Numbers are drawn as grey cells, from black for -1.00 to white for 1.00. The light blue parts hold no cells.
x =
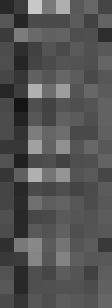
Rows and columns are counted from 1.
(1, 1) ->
-0.69
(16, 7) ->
-0.36
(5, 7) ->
-0.38
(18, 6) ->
-0.33
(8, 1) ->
-0.43
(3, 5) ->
-0.22
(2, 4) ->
-0.41
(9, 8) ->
-0.23
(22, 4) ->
-0.39
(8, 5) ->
-0.34
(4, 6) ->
-0.30
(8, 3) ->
-0.38
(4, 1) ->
-0.40
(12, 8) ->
-0.22
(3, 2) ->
-0.03
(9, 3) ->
-0.32
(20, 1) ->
-0.36
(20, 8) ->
-0.27
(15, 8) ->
-0.31
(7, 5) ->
0.23
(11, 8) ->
-0.31
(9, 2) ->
-0.73
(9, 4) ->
-0.47
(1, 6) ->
-0.30
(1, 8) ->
-0.46
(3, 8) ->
-0.65
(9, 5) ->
-0.24
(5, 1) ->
-0.39
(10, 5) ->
-0.14
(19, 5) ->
0.03
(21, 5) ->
-0.36
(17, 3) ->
-0.30
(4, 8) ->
-0.31
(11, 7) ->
-0.19
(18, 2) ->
-0.05

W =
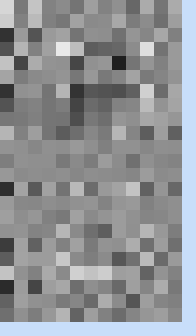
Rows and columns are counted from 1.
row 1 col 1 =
0.68
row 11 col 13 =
0.11
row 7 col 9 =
-0.38
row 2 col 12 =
-0.13
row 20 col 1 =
0.53
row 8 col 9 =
0.02
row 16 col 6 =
0.26
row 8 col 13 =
0.29
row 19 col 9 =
-0.32
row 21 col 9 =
-0.18
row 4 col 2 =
0.41
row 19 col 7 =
-0.01
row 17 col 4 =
0.05
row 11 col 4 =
0.13
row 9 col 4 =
-0.08
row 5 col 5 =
0.14
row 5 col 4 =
0.15
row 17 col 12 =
0.19
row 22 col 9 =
0.09
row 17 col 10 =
0.13
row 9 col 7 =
-0.06
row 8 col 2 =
-0.02
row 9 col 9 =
0.17
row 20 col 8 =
0.61
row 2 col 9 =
0.32
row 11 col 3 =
0.06
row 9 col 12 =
0.26
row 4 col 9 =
-0.19
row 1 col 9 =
0.13
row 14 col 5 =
-0.10
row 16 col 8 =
0.16
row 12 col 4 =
0.12
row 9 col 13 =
0.18
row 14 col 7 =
-0.15
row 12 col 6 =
0.08
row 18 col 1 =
-0.53
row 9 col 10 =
0.12
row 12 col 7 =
-0.03

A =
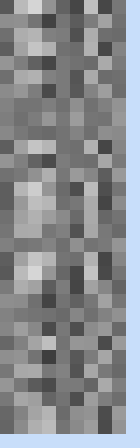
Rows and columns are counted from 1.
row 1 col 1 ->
-0.30
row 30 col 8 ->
-0.40
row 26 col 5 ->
-0.06
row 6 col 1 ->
-0.13
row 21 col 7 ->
0.27
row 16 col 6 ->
-0.17
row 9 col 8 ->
-0.10
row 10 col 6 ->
0.03
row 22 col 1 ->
0.11
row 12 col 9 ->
-0.05
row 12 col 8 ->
0.31
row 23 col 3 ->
-0.09
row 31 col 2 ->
0.09
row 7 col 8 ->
0.24
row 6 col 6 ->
-0.33
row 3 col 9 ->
-0.16
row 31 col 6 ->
0.08
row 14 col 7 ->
0.47
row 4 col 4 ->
0.39
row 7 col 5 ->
-0.04
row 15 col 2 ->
0.20
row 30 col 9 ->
0.21
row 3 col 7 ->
0.36
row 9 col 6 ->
0.22
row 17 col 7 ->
0.31
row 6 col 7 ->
0.33
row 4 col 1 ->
-0.26
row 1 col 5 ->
-0.23
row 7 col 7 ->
0.03
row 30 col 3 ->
0.29
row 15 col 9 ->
0.09
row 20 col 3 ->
0.68
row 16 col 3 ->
0.39
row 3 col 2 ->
0.36
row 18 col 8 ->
-0.05
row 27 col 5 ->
0.02
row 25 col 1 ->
-0.19
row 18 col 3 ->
-0.06
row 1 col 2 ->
0.46
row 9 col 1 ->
-0.01

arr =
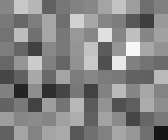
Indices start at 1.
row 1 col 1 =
0.05
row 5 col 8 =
-0.38
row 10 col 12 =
-0.83
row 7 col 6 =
-0.06
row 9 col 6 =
0.36
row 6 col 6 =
-0.03
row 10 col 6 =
-0.32
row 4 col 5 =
-0.05
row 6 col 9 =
-0.05
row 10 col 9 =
0.30
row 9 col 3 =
0.09
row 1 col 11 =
-0.13
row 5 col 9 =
0.82
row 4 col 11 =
0.31
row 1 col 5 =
-0.07
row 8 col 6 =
0.44
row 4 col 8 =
-0.28
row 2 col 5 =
-0.14
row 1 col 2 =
0.56
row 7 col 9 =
0.46
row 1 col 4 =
-0.24
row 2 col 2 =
-0.19
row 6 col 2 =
-0.24
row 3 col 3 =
-0.11
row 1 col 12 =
0.00
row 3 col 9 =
0.05
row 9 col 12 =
-0.05
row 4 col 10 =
0.93
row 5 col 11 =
-0.10
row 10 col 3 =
0.03
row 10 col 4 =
0.29
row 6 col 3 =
0.32
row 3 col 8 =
0.76
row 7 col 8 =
0.02
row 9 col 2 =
0.06

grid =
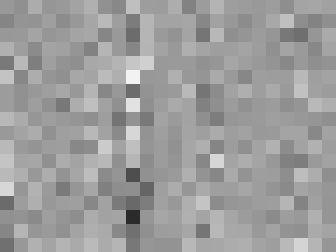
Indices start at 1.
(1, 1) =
0.19
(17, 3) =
0.18
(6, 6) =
0.31
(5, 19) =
0.20
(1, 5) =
0.20
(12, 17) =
0.29
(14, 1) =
0.69
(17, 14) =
0.30
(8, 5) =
-0.06
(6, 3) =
0.36
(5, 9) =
0.41
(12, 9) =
0.13
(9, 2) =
0.34
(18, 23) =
0.42
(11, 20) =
0.39
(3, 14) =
0.29
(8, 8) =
0.27
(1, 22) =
0.29
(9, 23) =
0.17
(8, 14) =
0.28
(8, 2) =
0.14
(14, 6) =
0.18
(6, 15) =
0.17
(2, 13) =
0.28
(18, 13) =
0.15
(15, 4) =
0.19
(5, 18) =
0.25
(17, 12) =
0.23
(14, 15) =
0.33
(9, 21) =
0.22
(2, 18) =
0.10
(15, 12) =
0.26
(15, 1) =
-0.16
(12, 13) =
0.16
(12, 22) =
-0.02
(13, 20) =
0.23
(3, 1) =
0.19
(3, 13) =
0.15

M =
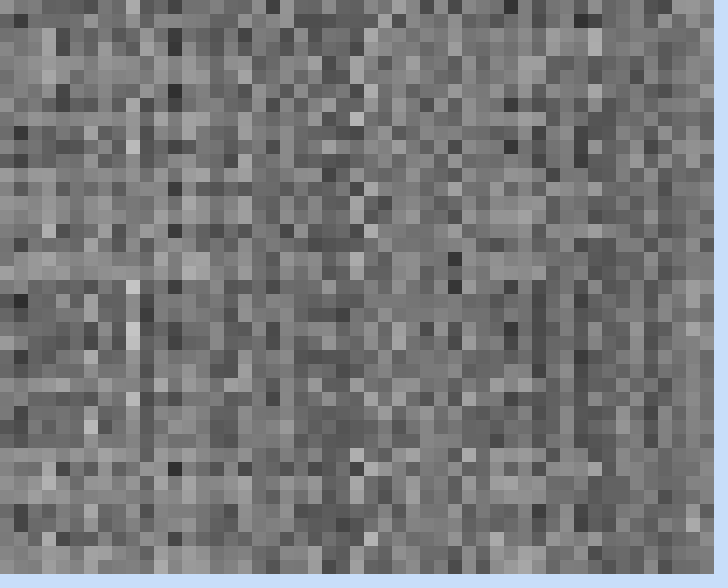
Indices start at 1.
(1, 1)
0.14
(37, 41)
0.09
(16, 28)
-0.20
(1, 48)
-0.43
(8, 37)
-0.54
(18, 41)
0.06
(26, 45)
-0.04
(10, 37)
-0.22
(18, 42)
-0.42
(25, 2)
0.00
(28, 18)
0.18
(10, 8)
-0.27
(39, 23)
-0.31
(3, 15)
-0.22
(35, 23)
0.17
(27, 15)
-0.04
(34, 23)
-0.42
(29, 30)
-0.15
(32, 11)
-0.24
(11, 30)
-0.06
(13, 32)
-0.20
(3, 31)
0.03
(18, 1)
-0.10
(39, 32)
-0.05
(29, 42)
-0.34
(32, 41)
-0.01
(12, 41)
-0.03
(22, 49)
-0.08
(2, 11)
-0.23
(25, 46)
0.09
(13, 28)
-0.21
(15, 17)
0.02
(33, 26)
0.37
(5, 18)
0.15
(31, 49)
-0.13
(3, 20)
-0.06
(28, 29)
0.12
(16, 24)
-0.19
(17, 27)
0.35
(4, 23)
-0.29
